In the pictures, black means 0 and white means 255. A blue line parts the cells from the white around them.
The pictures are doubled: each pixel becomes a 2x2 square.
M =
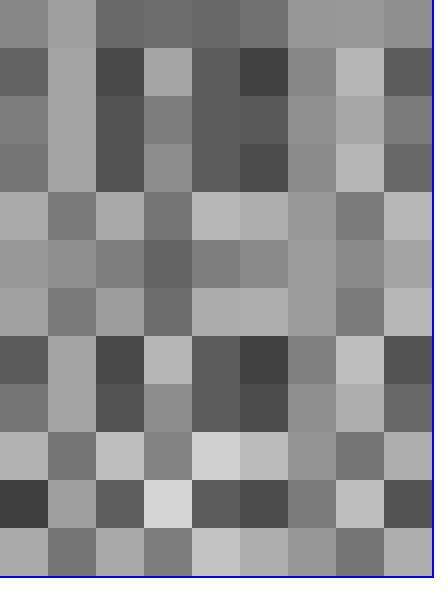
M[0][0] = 134
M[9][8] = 174
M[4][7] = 123
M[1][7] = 181
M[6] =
[161, 121, 158, 108, 172, 174, 156, 123, 184]
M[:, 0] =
[134, 99, 125, 116, 170, 152, 161, 90, 116, 179, 63, 170]
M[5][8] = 164
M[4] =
[170, 121, 169, 116, 184, 174, 153, 123, 184]
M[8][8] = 103
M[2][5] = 89
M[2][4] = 92
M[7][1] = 164
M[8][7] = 174
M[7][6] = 128
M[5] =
[152, 143, 126, 100, 126, 137, 156, 138, 164]
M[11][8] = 174
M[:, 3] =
[108, 165, 124, 141, 116, 100, 108, 181, 141, 132, 213, 124]
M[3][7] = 181
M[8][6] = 142
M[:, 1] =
[159, 164, 164, 164, 121, 143, 121, 164, 164, 116, 159, 116]
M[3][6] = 139
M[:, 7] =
[152, 181, 167, 181, 123, 138, 123, 189, 174, 116, 189, 116]

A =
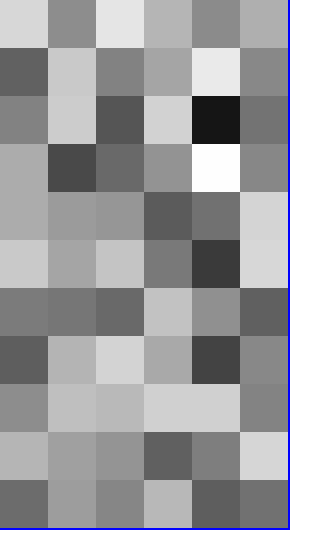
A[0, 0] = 215
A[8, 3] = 208
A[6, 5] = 96
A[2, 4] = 21
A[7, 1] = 180
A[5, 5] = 215
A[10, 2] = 134
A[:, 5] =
[175, 136, 115, 135, 212, 215, 96, 136, 131, 214, 113]
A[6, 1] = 118
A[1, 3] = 165
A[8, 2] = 185
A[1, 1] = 201
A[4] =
[172, 155, 150, 91, 113, 212]
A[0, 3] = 181
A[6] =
[123, 118, 105, 194, 144, 96]
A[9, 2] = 148
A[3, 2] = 105
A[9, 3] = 96

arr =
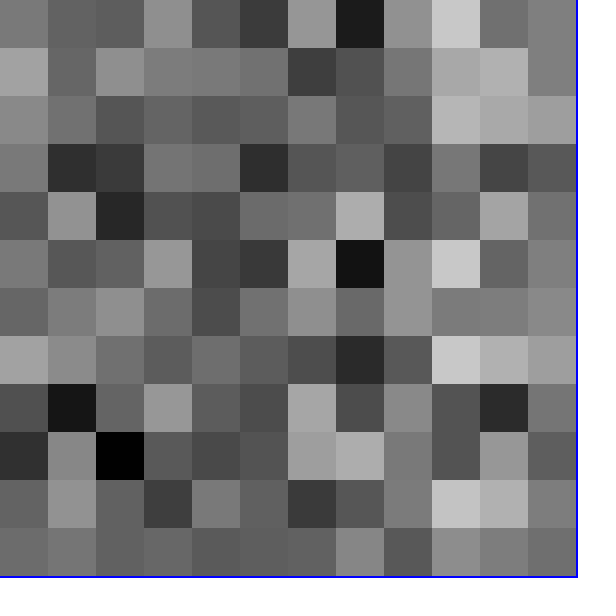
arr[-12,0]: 121
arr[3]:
[121, 47, 58, 116, 110, 46, 85, 95, 68, 119, 69, 88]
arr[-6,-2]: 125
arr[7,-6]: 77
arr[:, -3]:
[200, 168, 182, 119, 101, 200, 123, 200, 83, 83, 195, 141]
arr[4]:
[86, 146, 39, 81, 74, 107, 112, 173, 77, 101, 164, 113]
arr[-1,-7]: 94
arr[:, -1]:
[127, 127, 158, 88, 113, 127, 137, 158, 117, 94, 125, 111]
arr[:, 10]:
[112, 177, 169, 69, 164, 100, 125, 177, 43, 151, 177, 125]
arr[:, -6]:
[150, 62, 120, 85, 112, 166, 143, 77, 166, 158, 58, 97]
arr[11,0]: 108
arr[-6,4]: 76
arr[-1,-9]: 103
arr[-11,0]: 162
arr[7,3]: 92
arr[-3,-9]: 89
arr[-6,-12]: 102
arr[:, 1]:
[98, 102, 113, 47, 146, 87, 124, 139, 21, 135, 146, 117]
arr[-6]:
[102, 124, 143, 108, 76, 113, 143, 105, 148, 123, 125, 137]
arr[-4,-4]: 137
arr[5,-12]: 121
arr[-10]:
[137, 113, 85, 100, 89, 94, 120, 86, 96, 182, 169, 158]
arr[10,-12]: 99
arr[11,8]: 88
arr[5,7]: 18
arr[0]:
[121, 98, 93, 143, 85, 59, 150, 27, 145, 200, 112, 127]

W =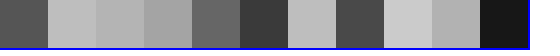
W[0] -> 85
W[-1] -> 23

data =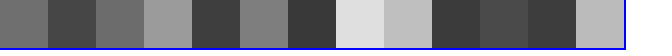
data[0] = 111
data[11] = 61
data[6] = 57
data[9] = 59

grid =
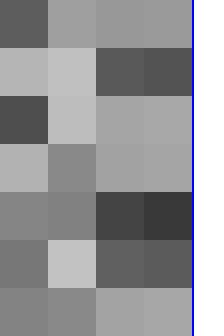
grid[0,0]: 93
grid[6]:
[131, 137, 163, 167]
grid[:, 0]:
[93, 181, 78, 178, 133, 119, 131]
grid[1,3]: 83
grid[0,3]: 154
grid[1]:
[181, 192, 89, 83]

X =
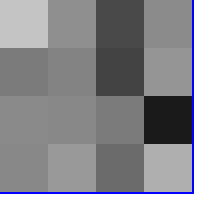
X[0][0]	196
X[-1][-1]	175
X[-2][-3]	136
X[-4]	[196, 143, 73, 139]
